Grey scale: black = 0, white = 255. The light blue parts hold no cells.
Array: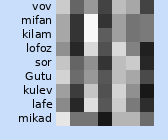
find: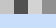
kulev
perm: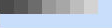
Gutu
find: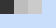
sor

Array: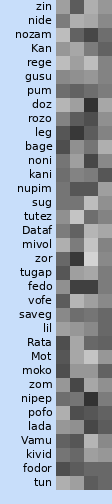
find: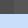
pofo
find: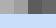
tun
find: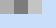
mivol
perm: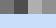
bage

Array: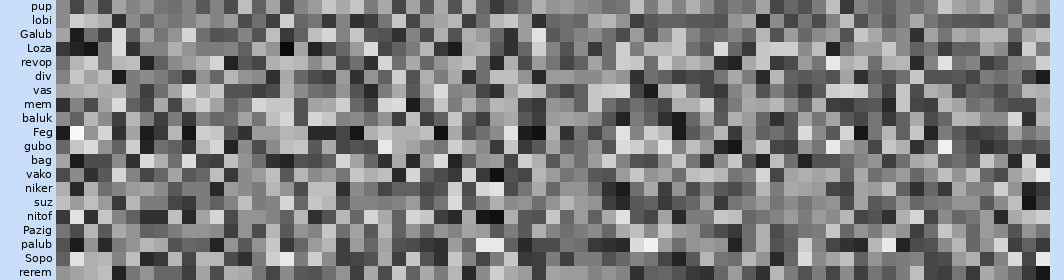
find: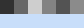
Loza
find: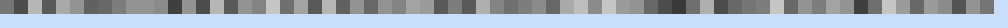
Pazig
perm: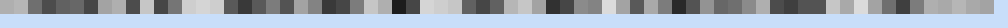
vas

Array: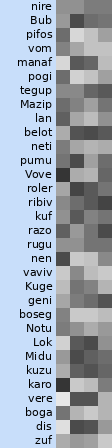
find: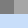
neti
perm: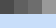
Midu
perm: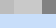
boseg
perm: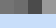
Bub

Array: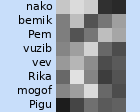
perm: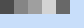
vuzib
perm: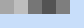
Pem

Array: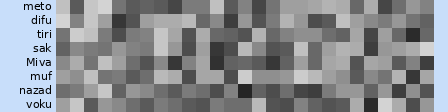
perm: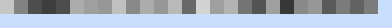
sak
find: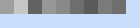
nazad
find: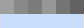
difu

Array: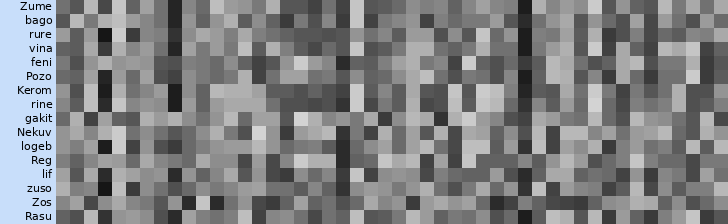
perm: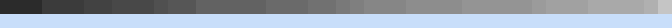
lif
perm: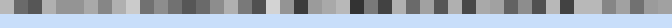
Nekuv
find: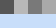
Zume

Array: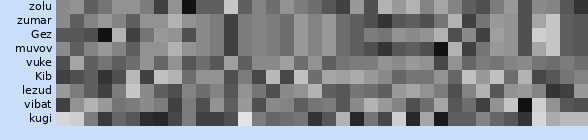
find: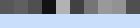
muvov
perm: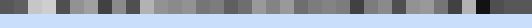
Gez
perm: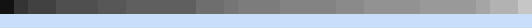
muvov
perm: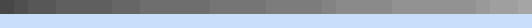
vuke
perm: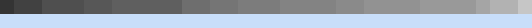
zumar
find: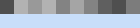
zolu

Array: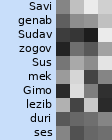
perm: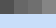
ses
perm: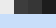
Sudav

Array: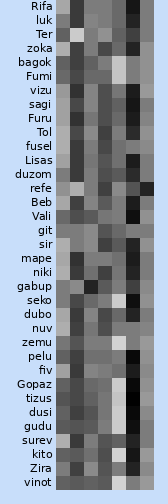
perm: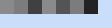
Zira
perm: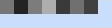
niki
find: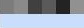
sir
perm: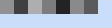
sir
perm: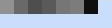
Vali
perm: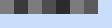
duzom
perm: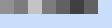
bagok

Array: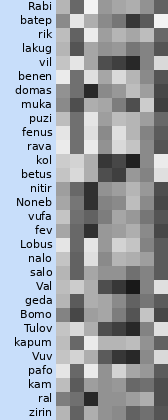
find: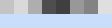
betus
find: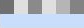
fenus
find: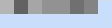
salo

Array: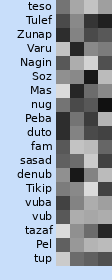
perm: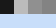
denub
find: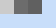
tup
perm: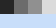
tazaf
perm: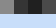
Tulef
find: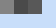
Zunap
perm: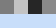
Varu
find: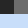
Mas

